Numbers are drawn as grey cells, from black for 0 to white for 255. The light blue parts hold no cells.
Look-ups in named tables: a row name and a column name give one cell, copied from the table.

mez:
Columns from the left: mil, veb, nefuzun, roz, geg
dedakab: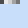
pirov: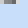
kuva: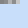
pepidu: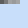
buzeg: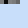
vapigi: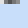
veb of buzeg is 12
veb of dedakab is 233
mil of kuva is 131
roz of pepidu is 153
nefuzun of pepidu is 162
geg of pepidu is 164
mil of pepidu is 93
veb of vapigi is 119
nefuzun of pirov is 131
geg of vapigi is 142
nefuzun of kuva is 180
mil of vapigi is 226
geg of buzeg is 102
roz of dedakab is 162
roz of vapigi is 117
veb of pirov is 136
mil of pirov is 204
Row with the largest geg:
pirov

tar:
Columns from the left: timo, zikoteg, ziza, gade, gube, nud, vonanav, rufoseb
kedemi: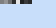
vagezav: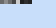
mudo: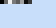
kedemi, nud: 33
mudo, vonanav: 12
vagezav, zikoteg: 140
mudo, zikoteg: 105
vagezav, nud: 31
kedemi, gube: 228
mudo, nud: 160
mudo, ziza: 240
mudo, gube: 92
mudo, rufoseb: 59
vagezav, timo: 106
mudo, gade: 121
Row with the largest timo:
kedemi

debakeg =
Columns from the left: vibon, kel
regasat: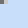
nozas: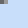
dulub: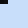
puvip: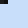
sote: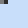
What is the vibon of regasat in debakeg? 112
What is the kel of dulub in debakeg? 15
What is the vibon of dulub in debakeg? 11
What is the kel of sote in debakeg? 45
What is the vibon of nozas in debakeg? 104
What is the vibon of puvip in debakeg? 27
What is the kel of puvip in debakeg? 16
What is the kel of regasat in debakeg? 204
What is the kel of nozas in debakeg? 157
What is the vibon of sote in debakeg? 124

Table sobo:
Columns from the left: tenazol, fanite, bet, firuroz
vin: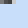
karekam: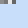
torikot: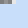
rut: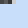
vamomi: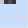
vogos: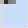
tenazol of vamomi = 200
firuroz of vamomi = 56
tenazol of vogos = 182
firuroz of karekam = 102
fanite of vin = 79
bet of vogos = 126
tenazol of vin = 123
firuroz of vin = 203
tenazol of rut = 70
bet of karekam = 232

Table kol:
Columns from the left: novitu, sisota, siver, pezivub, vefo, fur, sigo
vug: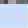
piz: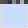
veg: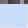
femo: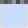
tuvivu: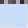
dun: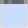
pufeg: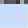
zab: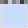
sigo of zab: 142
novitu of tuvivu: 70
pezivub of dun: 103
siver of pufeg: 90
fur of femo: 137
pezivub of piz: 133
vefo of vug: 111
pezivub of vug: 166
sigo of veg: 72
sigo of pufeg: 84
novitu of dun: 143
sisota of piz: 78
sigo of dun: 156
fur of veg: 152

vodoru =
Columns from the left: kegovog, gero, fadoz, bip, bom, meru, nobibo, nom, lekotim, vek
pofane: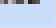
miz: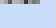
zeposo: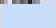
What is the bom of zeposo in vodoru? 141
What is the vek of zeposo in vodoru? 151
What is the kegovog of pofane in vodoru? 148
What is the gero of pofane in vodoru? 81
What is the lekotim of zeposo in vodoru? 134
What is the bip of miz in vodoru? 179
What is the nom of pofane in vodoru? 38
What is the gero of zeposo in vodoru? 178
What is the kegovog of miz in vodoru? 186
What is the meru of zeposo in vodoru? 91
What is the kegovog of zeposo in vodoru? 124
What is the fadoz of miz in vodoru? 88
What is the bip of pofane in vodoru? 143
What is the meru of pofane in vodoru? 80

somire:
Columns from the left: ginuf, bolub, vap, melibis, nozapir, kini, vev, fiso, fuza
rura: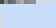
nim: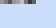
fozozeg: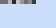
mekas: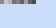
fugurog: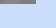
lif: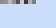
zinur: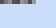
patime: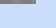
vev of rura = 139
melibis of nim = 147
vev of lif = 60
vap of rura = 103
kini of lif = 201
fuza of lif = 125
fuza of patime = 132
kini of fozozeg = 150
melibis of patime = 133
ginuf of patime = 126
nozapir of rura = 157
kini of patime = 129
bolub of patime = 129
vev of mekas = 161
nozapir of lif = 85
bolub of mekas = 198
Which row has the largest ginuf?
nim

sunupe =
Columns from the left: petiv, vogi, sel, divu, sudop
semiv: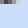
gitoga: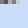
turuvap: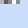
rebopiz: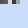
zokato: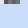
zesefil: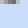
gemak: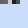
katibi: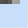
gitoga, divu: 126
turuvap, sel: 135
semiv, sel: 103
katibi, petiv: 82
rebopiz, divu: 62
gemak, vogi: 103

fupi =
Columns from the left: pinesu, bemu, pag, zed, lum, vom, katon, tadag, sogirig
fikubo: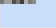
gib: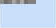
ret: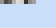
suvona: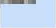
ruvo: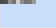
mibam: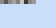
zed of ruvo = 116
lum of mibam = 127
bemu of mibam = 88
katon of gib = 113
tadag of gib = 128
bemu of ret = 72
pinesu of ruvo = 75
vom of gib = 166
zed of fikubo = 79
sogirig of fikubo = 138
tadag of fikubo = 122
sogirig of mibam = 154
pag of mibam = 138
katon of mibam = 59
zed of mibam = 163
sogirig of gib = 127
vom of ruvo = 140
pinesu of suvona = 146
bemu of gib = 109
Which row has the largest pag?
fikubo

